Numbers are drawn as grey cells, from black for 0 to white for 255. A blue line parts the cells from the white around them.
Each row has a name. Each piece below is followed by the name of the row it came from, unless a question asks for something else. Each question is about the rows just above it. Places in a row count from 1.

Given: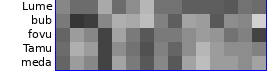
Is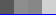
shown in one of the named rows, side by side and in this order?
yes
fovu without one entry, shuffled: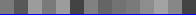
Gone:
[149]
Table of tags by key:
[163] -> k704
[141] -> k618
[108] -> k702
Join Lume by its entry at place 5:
k702
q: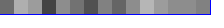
Tamu
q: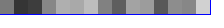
bub
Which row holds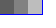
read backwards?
bub

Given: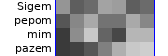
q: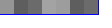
Sigem
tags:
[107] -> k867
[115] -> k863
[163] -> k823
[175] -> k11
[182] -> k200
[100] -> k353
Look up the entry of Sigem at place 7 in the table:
k867
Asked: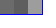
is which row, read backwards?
Sigem
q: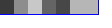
mim

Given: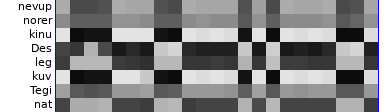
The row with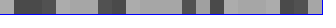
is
nevup
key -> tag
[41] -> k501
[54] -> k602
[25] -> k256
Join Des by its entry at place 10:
k501
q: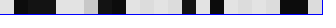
kuv
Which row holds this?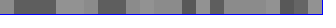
norer
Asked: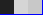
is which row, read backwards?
Des
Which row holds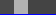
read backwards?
nat

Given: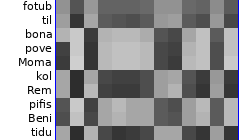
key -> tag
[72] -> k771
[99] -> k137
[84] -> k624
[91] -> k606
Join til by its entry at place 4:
k606
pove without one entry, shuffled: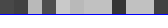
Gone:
[179]
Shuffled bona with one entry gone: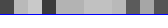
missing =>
[172]
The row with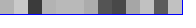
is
bona
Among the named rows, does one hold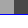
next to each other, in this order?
yes
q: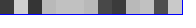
Moma

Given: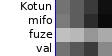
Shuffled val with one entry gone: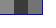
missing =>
[87]
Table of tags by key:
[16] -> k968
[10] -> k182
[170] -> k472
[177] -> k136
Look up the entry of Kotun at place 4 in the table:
k968
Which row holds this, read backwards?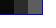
mifo
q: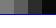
mifo
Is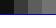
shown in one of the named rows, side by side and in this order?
no
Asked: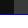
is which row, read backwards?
Kotun

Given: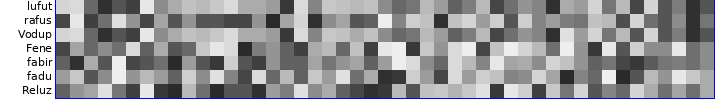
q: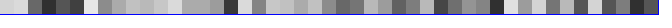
Vodup
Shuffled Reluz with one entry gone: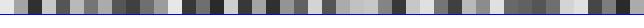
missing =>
[179]
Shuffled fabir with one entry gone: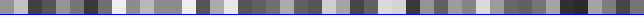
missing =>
[91]
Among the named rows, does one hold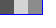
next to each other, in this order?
no
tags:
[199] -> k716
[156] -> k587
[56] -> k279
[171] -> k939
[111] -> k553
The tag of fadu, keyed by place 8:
k587
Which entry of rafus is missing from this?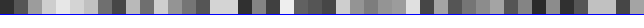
[78]

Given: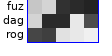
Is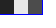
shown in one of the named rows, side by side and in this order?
no
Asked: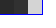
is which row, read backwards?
fuz
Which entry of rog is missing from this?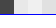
[63]
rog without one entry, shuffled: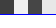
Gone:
[225]
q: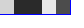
dag
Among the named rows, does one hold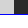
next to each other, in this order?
yes

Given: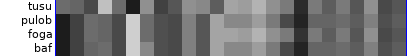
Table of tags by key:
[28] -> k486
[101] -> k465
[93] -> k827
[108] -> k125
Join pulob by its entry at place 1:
k486
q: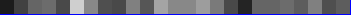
baf
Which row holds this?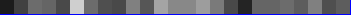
pulob
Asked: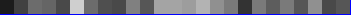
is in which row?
foga

